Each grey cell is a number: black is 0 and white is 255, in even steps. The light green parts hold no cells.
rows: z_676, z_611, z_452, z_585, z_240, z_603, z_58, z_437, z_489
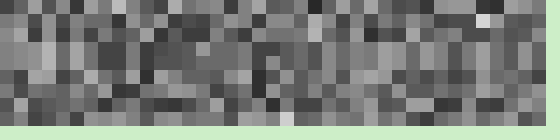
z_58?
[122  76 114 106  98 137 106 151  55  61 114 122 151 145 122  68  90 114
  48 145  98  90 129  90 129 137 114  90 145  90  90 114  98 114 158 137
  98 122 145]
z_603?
[ 98  68 164 158  68  98 172 114  90 158  48 158 129  98  98  90 137 164
  48  83 145  90 114 137  83 151 164 151  76  98  76  98  68  83 145 106
 114  98  68]

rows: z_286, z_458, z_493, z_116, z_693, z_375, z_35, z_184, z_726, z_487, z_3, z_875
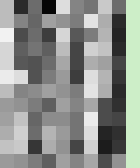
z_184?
[154 146 124  95 160 132 167  76  48]
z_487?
[173 208 108 180 154 116 221  36  48]

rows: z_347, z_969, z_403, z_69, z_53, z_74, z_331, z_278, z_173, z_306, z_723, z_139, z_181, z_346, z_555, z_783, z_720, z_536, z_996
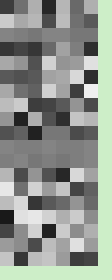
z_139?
[126 132 119 126 119 126 132]
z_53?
[168 148  81 209 148 155 224]

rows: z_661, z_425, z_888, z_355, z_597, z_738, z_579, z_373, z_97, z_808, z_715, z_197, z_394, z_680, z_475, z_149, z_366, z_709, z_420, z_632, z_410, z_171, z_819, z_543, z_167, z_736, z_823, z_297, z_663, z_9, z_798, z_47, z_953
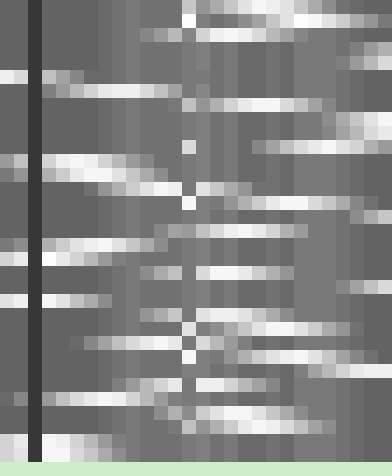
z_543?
[ 99  99  55  99  99  99  99 105 113 121 113 113 113 226 127 141 170 198
 226 246 246 226 204 170 148 113  99  99]
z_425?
[ 99  99  55  99  99  99  99 105 113 121 113 113 113 253 127 113 121 141
 162 198 226 253 246 226 204 170 148 121]
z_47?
[211 233  55 246 239 211 184 154 127 121 113 113 113 121 127 113 121 105
 105 113 105 121 121 121 113 105  99  99]

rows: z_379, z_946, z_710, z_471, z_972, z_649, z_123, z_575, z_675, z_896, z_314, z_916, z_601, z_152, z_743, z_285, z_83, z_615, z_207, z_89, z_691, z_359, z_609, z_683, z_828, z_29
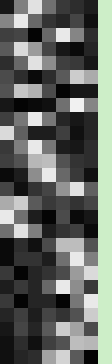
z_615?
[ 10  45  16  75 189 189  82]
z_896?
[218  96  29  29  63  16  37]

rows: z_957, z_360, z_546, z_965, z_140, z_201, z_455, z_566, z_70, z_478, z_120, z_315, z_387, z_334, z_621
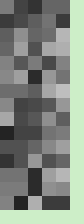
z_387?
[115 115  43 159 182]
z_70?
[167  73  87 143  94]
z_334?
[123 123  43 143 136]
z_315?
[ 51  81 151  81 101]
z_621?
[130  35 175  59  59]

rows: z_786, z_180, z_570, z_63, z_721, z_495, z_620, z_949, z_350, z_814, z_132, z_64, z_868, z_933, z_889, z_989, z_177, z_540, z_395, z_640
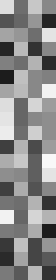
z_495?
[ 28 192 136 128]
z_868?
[142 136  95 228]
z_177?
[122 116 172  28]
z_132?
[ 63 179  75 156]
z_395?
[ 42 164  69  89]
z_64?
[172 199  95 248]
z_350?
[228 102 136 142]

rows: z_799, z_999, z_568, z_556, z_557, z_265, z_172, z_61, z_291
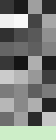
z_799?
[ 55  27 159  42]
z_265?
[203 183 152  62]

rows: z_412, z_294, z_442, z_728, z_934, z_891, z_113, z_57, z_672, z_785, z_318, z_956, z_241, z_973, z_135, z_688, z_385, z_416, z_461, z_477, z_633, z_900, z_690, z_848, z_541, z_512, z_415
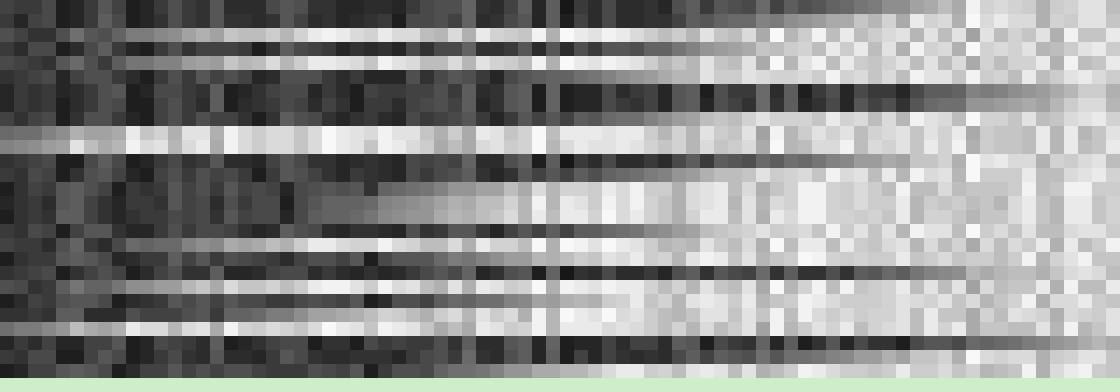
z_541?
[ 38  58  44  66  38  38  66  66  86  30  38  73  66  58  44  93  30  38
  50  66  73  73  30  50  50  30  73  58  66  58  58  79  50  93  44  44
  86  93  38  99  30  38  38  66  44  66  66  44  93  86  30  73  58  50
  99  38  93  30  50  86  38  73  50  50  30  73  86  86  73 105  99 105
 111 123 130 149 156 170 182 170]
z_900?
[ 30  44  66  58  79  86  86  73  30  44  50  58  86  73  86  66  86  73
  73  58  58  73  79  73  66  86  30  44  79  79  66  93 105  99 111 111
 130 136 162 156 176 182 176 204 210 234 197 210 182 226 234 226 204 234
 182 197 204 242 234 218 204 204 204 210 226 218 210 226 197 218 182 197
 210 242 176 218 218 234 204 197]
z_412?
[ 66  58  58  73  30  38  58  86  66  30  38  58  79  58  50  86  44  44
  44  73  86  79  50  50  38  38  44  44  38  58  73  79  79  99  50  44
  66  93  38  93  23  58  44  73  44  44  50  38  79  93  58  86  79  73
 105  66  93  79  86  99 105 117 123 142 142 162 170 189 170 242 210 218
 210 204 176 204 210 226 226 189]
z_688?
[ 30  50  58  50  93  93  66  50  38  50  58  58  73  66  73  50  86  66
  73  73  38  73  93  99  99 105 117 136 142 149 149 170 182 176 189 197
 218 182 234 189 234 234 210 248 218 234 210 197 176 210 234 234 189 226
 176 234 218 242 242 210 210 204 210 197 234 182 210 210 197 182 197 197
 218 234 197 182 234 234 197 210]

